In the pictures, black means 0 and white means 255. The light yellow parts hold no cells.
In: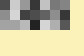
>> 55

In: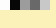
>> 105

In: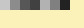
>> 65

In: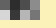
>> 140

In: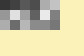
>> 77

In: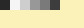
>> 152

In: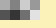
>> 153

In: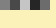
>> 38

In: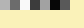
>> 60
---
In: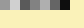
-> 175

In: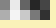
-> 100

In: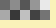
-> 86

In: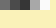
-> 54

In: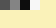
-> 132

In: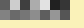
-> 226
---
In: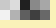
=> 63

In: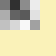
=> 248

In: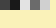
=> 107

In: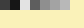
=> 163

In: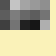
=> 22

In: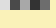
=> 51

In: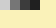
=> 60
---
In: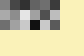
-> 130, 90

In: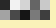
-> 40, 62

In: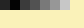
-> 36, 199

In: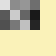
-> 224, 37

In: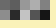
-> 106, 21

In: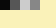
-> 8, 135

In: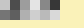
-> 198, 217

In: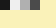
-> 24, 75
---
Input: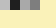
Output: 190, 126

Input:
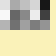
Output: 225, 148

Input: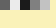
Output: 98, 194

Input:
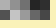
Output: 176, 71

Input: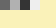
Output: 103, 238

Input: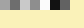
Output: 163, 98
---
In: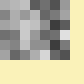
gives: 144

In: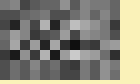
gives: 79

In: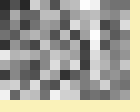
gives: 198

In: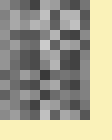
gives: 148

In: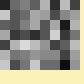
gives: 179

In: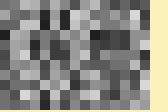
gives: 112
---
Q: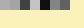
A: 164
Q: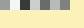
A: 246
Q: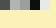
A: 179
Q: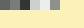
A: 123
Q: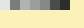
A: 124
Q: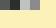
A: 45
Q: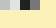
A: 227
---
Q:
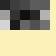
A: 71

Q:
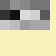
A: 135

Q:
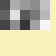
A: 153

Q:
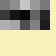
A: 198

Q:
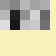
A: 183

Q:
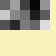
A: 62

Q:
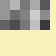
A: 120

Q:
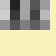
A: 164

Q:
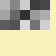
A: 206

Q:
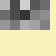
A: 207
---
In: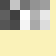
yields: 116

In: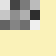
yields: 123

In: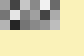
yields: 198

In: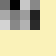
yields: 199

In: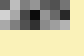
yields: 127

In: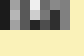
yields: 88

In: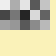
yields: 228

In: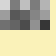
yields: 191
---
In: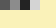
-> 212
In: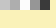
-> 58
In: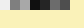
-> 78
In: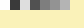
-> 180
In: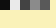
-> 89
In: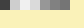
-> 117
